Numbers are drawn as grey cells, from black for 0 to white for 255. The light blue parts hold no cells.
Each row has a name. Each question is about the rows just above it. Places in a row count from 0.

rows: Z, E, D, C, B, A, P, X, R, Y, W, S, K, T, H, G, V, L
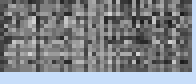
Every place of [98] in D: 1 7 15 26 31 38 47
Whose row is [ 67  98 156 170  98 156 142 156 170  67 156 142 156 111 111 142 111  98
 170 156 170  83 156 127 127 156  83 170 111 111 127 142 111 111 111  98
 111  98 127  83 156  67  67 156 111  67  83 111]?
S

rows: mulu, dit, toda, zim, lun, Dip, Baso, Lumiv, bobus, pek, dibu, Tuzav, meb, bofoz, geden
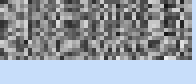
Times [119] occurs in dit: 6
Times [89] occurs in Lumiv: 5
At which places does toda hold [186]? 1 4 28 37 38 39
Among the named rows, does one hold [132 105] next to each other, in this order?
yes

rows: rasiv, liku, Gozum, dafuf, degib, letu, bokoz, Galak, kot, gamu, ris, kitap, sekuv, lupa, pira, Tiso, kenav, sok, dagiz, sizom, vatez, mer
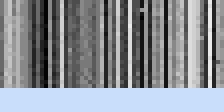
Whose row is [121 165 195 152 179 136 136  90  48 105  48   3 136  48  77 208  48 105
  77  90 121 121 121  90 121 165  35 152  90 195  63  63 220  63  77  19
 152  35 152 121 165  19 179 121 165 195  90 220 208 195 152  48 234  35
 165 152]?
gamu
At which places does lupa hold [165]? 3 25 40 54
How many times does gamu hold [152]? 6

